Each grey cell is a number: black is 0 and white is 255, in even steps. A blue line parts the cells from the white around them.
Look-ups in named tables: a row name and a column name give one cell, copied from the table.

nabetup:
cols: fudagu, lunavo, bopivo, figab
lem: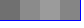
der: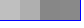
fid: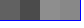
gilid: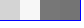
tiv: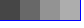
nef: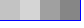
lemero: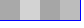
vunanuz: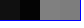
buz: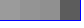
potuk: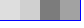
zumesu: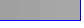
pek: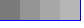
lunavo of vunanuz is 4
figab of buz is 92
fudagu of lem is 112
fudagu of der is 191
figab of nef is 134
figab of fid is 136
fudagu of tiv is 70
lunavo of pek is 149
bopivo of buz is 144
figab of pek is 182
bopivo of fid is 142
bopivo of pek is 168
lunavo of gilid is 247

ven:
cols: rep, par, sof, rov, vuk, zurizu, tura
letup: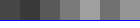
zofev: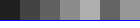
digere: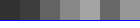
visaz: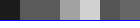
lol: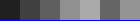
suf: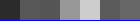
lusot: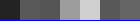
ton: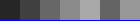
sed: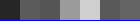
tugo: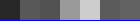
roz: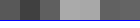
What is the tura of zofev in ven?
150
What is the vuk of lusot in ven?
208
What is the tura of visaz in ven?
102
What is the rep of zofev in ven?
31
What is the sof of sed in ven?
85
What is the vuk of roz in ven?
168
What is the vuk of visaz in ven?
209
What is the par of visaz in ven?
90
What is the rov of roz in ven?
170
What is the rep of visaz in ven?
27
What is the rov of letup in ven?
122
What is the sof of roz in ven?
95
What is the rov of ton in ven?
138
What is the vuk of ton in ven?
169
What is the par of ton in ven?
64
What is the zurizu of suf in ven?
90
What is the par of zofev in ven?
67
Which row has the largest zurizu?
letup

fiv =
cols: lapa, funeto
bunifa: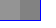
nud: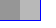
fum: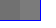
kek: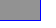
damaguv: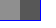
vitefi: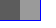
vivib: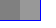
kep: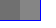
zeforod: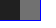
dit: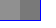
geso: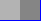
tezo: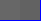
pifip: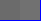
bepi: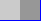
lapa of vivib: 128
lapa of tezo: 103
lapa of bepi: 203
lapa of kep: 112
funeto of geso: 133
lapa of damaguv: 143
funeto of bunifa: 130
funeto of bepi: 151
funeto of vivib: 152
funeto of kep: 133
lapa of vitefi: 92
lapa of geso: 179
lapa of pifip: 107
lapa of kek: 146
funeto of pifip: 113
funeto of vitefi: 154
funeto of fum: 123
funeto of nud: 184
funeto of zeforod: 113

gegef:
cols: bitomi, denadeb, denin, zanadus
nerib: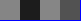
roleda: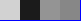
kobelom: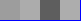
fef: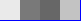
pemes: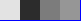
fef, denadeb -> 121
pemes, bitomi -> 227
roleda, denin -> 148
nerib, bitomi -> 133
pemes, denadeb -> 44
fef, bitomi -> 234
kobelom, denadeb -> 172
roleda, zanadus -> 135
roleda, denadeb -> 27
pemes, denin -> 124
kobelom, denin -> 94
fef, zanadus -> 195
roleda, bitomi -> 210
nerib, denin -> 134
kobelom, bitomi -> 157
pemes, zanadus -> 150
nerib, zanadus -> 82
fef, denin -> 103
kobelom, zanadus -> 173
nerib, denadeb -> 28

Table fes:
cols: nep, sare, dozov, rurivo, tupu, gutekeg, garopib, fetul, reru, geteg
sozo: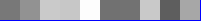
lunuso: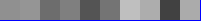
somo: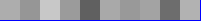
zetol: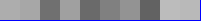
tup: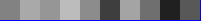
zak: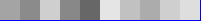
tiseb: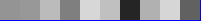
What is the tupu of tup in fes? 140
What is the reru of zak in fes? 207
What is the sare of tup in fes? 169
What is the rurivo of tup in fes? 188
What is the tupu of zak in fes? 103
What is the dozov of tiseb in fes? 187
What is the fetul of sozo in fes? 201
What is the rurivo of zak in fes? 136
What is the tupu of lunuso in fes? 84

